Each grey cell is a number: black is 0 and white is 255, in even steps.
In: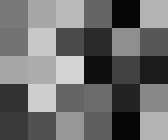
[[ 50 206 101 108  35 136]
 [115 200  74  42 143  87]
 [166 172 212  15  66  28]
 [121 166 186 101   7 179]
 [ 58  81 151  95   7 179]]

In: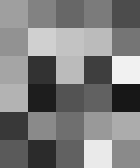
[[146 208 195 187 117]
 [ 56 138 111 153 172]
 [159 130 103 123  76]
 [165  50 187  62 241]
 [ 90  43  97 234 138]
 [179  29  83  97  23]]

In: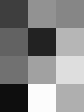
[[ 14 252 175]
 [113 161 222]
 [ 62 146 134]
 [ 98  34 182]]

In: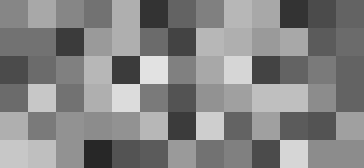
[[107 199 114 175 220 122  83 146 160 191 191 140  99]
 [199 191 146  39  83  91 154 114 128  75 214 140 140]
 [134 168 134 114 175  51  99 128 183 168  51  75  99]
 [175 122 146 140 146 183  59 206  99 160  91  83 160]
 [114 114  59 154 175 107  67 183 175 154 168  91 107]
 [ 75 107 128 183  59 226 128 168 214  67  99 122  99]]

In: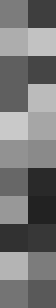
[[173 194]
 [ 95 187]
 [201 166]
 [146 138]
 [180 124]
 [116  89]
 [ 95  69]
 [124  62]
 [ 49  55]
 [103  41]
 [152  34]]

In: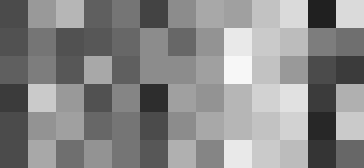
[[ 59 202 153  81 133  45 160 147 182 210 225  59 176]
 [ 75 168 111 147 117  87 176 133 233 202 188  52 103]
 [ 75 153 182  95 117  67 140 168 160 194 218  32 218]
 [ 75 147 160 103 117  75 140 168 182 194 210  39 202]
 [ 95 125  87 168  95 140 140 160 247 194 153  75  59]
 [ 81 117  81  87 103 140 103 147 233 202 188 125 111]]
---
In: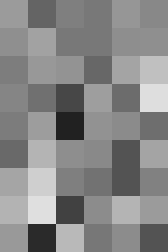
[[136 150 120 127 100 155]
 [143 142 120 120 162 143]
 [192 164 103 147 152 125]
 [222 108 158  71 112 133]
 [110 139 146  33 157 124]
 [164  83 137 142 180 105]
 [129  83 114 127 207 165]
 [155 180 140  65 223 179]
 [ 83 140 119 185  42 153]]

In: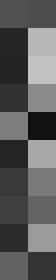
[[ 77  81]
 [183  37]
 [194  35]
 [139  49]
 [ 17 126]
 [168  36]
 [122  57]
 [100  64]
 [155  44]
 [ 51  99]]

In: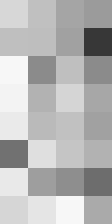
[[155 165 192 215]
 [ 55 161 190 191]
 [139 191 139 247]
 [167 213 178 243]
 [161 193 186 234]
 [178 197 223 113]
 [109 142 158 233]
 [170 247 229 214]]

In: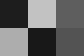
[[ 94 194  29]
 [ 83  24 173]]

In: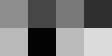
[[ 47 121  70 142]
 [219 187   3 185]]

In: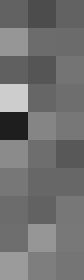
[[ 98  76  98]
 [107 108 150]
 [116  85  96]
 [110 102 205]
 [119 133  30]
 [ 88 110 139]
 [103 103 119]
 [119  98 108]
 [120 150 110]
 [117 126 155]]

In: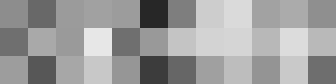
[[143 171 162 218 205 126  39 156 161 155 104 141]
 [185 220 184 213 211 196 153 111 231 154 169 111]
 [110 201 148 189 160 102  60 150 200 167  87 157]]
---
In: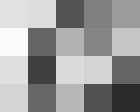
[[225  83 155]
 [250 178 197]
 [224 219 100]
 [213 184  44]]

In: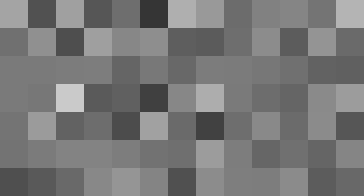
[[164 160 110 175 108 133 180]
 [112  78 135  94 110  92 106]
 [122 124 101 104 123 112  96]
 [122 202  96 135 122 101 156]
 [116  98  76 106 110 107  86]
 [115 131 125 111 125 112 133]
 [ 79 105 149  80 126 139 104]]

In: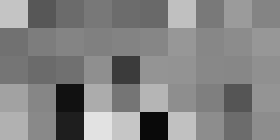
[[196 107 108 192 155]
 [113 132 131 151 140]
 [117 112  59 147 135]
 [162  17 117 142  85]
 [177  30 198 193 108]]

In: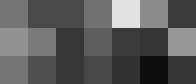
[[117  73 225  58]
 [145  55  59 153]
 [117  55  49  53]]

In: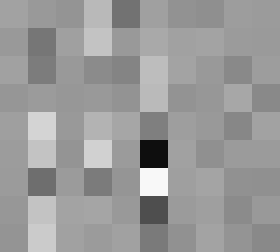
[[162 148 114 146 157]
 [153 160 153 161 155]
 [161 153 132 163 137]
 [150 151 147 147 167]
 [159 153 166 158 135]
 [156 148 155 161 155]
 [155 155 149 159 145]
 [151 163 153 155 139]
 [148 161 161 145 148]]

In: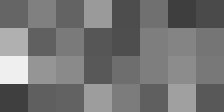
[[101  99  77  62]
 [176 122  78 132]
 [239 138 110 140]
 [ 63  98 124 160]]

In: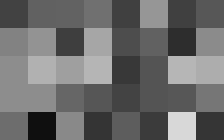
[[ 66  98  64  64]
 [130  62  77  45]
 [141 159  56 182]
 [141 102  67  87]
 [109 137  93 216]]

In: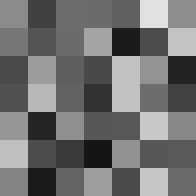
[[139 108  96 141]
 [118 107  27 195]
 [ 74  95 193  35]
 [ 81  99 194  66]
 [150 143  88 136]
 [191  58 146  90]
 [131 100  74 106]]
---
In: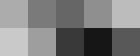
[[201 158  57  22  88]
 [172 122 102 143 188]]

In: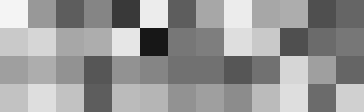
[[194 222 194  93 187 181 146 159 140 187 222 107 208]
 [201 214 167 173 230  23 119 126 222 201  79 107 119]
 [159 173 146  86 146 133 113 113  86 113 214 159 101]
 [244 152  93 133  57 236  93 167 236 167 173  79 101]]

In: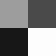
[[ 23 253]
 [157  74]]

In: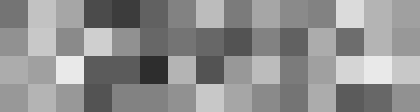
[[145 200 138 207 145 103 116 103  83 130  97 172 109 180 152]
 [116 194 166  75  60  97 130 188 123 166 138 130 219 180 160]
 [152 180 152  83 130 130 145 200 166 138 116 172  91 103 145]
 [172 160 233  91  91  45 180  83 152 188 123 160 213 233 200]]

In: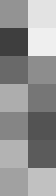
[[ 62 239]
 [147 227]
 [161 193]
 [105 141]
 [173 118]
 [179  91]
 [133  83]]

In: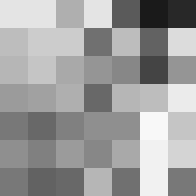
[[228 228 175 228  90  26  40]
 [189 204 204 112 189  98 220]
 [182 197 169 149 135  68 149]
 [155 161 175 104 182 189 235]
 [143 128 155 135 169 241 212]
 [120 104 128 143 143 248 197]
 [120  98 104 182 112 241 120]]

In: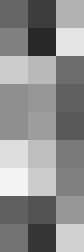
[[243 204 128]
 [222 191 121]
 [204 185 109]
 [143 157  89]
 [143 151  96]
 [ 96  82 151]
 [102  61 178]
 [115  54 210]
 [128  40 228]]

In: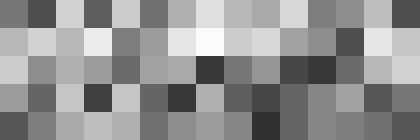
[[183 210 183 236 126 156 229 251 204 216 162 141  78 229 197]
 [204 141 176 156 107 162 169  56 119 149  71  56 107 183 210]
 [ 86 126 169 190 176 113 141 156 134  49 101 134 126 113  86]
 [156 101 197  64 197 101  56 176  94  71 101 134 162  86 119]
 [119  78 210  94 204 113 176 223 183 169 216 126 141 190  78]]

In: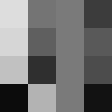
[[ 12 179 122  18]
 [221 116 122  60]
 [214  95 122  89]
 [193  47 122  76]]
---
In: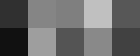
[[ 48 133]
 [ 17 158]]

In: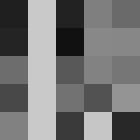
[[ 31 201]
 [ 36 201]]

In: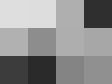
[[222 221]
 [177 141]]

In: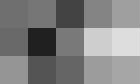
[[111 118]
 [105  32]]

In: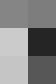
[[133 125]
 [203  37]]

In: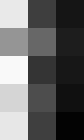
[[233  62]
 [149 103]]
